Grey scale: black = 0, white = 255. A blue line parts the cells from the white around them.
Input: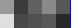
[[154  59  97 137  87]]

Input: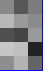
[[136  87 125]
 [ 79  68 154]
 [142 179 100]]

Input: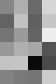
[[134 175 106 214]
 [116 154 100 236]
 [195 197  10  74]]

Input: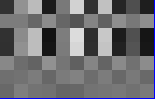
[[ 50 146 187  27 121 210  49 193  37  79  30]
 [ 49 139 189  18 125 220  45 200  28  80  21]
 [136 109  99 145 117  96 133 100 138 113 140]
 [104 126 115 113 101 103 115 117 120 113 122]]

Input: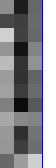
[[142  29 103]
 [208  65 104]
 [187  51 146]
 [161  60 107]
 [167 136 131]
 [150  62 110]]

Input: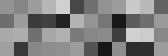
[[147 134 157 183 208  71 112 146 157 202 185  98]
 [170 173 112 167 176 123 135 139  62 208 204 135]]
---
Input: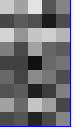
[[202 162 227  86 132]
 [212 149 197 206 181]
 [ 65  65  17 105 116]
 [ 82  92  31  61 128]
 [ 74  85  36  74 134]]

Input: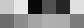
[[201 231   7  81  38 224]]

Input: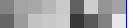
[[131 164 168 182 201  96 205 149 163]]

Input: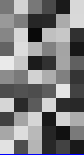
[[119 211 120  73  26 216]
 [134 215   9 192 199  48]
 [234 199  27  49 165  96]
 [ 76  82  77  93 229  66]
 [ 64 164 214  24 211 173]
 [226  78 181  39  66  25]]

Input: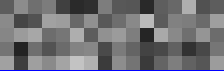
[[ 93 140 111 124  64  42  47 125  88  86  41  94 104 175  81  93]
 [134 155 167 109 118 174  93 145 155 126  37 169 137 111 149 108]
 [161  62 159 138 164 195 177  59 141 116  58 100 126  98  86 156]]

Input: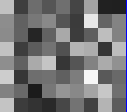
[[193  62 109  85 111  69 163  33  32]
 [139  98  37  98 169  60  94 190 130]
 [142  97 170 197  54  85 130 171 145]
 [129 105  27 119 149 136 164 199 111]]
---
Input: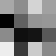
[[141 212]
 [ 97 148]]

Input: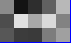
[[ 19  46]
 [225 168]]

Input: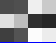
[[ 79 239]
 [189  47]]

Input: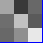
[[ 57 104]
 [193  90]]

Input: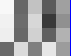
[[103 194]
 [108 215]]

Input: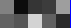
[[ 12  53]
 [ 85 211]]

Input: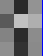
[[ 42 147]
 [193 175]]
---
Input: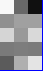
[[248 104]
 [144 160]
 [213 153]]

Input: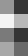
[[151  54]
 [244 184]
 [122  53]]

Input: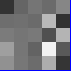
[[ 51 101]
 [110 112]
 [123 117]]

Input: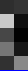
[[ 46  52]
 [201  15]
 [ 71   2]]

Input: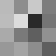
[[186 141]
 [188 220]
 [170 122]]

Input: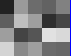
[[ 34 154]
 [ 94 191]
 [158  68]]

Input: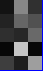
[[ 19 135]
 [ 35 102]
 [ 47  39]]
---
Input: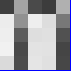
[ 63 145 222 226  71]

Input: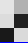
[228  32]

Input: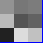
[147  84 193]

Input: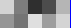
[211 116]

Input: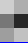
[207  39]

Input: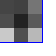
[ 69  34 184]

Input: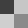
[ 63 138]
